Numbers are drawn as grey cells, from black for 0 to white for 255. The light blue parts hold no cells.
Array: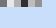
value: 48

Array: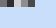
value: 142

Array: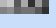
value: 169

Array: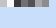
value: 113

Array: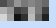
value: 121

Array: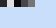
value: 71
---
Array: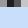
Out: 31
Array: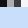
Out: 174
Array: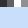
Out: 98
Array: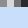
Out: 216
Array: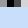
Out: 3
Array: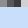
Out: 88
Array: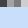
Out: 163
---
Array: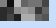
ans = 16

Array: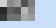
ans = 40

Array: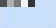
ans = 52

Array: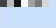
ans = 23

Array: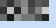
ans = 24

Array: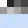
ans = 39

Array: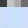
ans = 59

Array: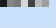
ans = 26
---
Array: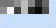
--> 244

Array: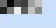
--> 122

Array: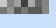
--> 145

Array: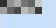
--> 102

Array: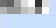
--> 152

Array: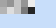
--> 221

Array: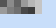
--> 126

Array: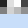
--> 210

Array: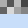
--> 215
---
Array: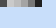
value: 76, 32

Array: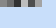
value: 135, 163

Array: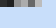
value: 46, 188

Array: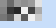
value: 143, 201

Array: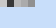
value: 200, 144

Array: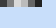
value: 59, 34
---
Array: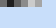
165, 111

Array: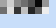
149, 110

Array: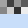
91, 134

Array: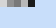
26, 213

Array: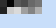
117, 34

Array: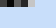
197, 65
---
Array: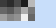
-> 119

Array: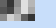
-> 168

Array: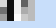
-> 187

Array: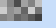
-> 116

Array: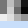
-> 6

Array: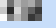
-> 56

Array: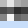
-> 59

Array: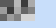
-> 130

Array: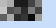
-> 67
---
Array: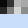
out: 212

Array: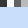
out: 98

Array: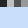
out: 82

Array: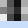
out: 17

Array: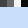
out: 244

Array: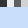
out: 96

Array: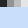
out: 190
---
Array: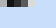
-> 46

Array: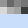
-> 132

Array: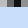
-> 18

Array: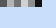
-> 114

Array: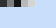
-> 22

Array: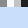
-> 195

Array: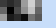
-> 58
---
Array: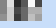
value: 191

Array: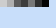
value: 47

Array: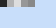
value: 151

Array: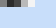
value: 185

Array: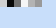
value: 179

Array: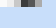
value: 87

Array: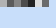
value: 221

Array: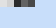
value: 99
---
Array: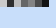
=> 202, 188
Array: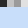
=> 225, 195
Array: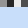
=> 234, 148
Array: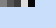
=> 221, 129
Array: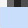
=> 245, 106
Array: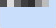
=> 220, 188
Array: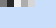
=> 240, 214
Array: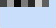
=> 205, 165
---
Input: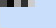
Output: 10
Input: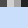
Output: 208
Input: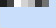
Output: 71
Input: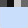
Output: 18
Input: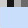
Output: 22
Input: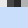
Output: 72
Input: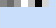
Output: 108
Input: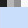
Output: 182
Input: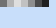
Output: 181
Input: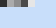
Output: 171
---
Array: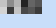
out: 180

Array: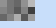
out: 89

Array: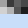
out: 96

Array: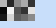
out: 80

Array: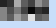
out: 121

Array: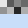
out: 134

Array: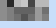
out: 99

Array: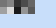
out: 51

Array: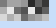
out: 109

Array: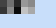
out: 40
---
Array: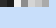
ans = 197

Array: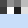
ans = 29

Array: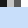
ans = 89

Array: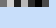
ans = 1

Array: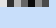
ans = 143

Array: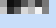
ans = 243
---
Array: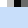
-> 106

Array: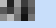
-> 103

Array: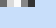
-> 51

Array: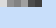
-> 63

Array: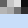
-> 14

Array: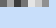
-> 144

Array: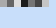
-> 197

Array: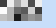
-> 238

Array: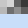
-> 56
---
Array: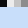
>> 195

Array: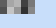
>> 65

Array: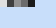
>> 107

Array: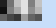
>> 128

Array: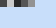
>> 86

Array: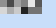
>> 230

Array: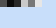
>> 119

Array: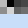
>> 59

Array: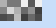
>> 89

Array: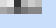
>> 204
